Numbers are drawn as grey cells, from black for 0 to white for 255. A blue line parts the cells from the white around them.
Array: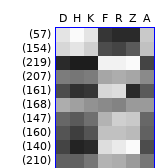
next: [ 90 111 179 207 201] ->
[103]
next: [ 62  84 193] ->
[193]
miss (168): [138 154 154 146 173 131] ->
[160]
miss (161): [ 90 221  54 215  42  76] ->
[48]

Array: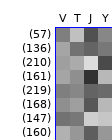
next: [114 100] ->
[120]
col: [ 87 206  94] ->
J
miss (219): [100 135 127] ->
[107]
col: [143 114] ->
V

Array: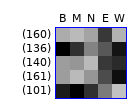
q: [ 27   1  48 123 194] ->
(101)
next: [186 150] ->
[76]
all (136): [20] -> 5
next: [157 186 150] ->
[76]
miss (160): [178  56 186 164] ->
[172]

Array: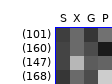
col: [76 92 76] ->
G
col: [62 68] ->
S
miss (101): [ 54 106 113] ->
[62]
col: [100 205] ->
P

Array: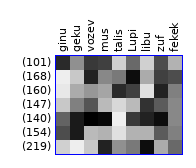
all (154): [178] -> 4 6 7
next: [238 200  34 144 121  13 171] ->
[105]
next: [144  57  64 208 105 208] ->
[77]
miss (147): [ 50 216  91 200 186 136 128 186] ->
[85]
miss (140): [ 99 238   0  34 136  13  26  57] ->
[7]

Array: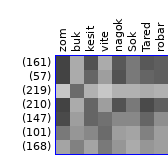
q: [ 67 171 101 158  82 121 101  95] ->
(57)
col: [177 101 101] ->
kesit
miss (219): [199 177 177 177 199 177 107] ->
[171]
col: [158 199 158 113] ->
vite
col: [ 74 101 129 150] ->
Tared
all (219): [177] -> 3 5 6 8

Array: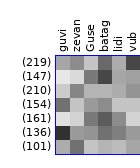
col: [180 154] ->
Guse
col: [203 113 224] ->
guvi
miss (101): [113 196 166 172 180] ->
[188]
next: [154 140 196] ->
[196]
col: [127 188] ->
lidi
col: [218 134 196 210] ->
zevan

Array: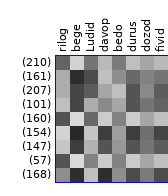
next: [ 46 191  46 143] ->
[76]
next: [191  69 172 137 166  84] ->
[117]
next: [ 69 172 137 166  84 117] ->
[99]
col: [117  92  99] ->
fivid
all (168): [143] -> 1 5

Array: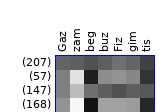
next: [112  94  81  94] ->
[87]
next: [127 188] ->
[112]

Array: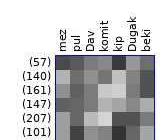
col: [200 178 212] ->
komit
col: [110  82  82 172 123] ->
beki
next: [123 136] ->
[58]
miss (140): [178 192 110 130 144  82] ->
[117]
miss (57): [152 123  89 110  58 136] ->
[74]
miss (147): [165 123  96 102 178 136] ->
[172]

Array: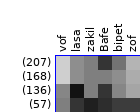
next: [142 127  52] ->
[115]
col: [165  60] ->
zof
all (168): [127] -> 3 4
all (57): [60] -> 5 6
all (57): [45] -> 4

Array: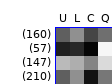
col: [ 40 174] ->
L
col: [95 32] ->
U
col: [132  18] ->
C
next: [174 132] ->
[218]

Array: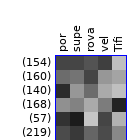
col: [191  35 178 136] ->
Tifi
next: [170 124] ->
[35]
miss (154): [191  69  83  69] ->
[63]
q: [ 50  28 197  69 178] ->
(57)
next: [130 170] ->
[124]
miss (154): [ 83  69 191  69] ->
[63]
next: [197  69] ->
[178]

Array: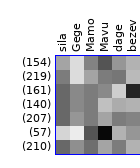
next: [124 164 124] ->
[131]
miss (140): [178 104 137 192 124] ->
[172]
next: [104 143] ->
[110]
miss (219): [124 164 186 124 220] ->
[118]
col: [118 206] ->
dage
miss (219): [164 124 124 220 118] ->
[186]
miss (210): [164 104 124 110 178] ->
[143]

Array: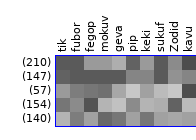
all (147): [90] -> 2 3 4 5 8
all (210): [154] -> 3 4 7
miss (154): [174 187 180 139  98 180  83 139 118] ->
[193]
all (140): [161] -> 3 6 8 10
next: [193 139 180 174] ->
[98]

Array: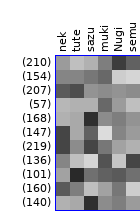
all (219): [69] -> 1 3
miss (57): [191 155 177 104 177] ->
[183]
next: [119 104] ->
[205]
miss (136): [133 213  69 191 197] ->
[83]
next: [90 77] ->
[147]
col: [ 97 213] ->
semu

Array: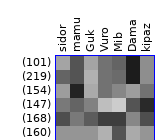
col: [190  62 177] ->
Vuro
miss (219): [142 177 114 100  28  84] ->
[107]
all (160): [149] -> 1 2 3 7
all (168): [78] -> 1 7

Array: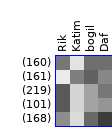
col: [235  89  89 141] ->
Rik
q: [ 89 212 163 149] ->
(101)
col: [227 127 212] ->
Katim
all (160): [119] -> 1

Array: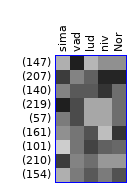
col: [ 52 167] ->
niv
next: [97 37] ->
[37]
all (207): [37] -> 4 5
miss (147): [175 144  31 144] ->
[182]
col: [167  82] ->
lud

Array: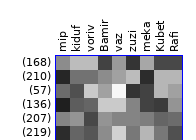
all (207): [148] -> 2 4
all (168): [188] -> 2 3
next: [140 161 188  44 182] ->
[182]
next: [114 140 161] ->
[188]
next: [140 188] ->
[188]
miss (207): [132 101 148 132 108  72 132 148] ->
[126]

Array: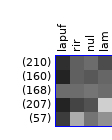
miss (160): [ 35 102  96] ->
[88]
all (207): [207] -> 4
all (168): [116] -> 3

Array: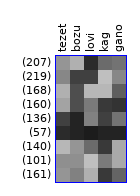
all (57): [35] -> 2 4 5
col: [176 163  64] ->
tezet
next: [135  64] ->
[64]
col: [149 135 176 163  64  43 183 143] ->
tezet
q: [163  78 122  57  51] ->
(160)
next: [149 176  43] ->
[107]
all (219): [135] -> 1 5

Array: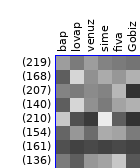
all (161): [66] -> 2 4 6
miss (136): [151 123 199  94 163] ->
[87]
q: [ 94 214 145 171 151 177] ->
(168)
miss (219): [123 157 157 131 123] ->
[116]
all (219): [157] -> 1 3
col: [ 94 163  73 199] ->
fiva
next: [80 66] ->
[73]

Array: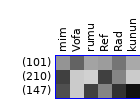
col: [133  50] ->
Rad
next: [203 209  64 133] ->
[203]
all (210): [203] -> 2 6

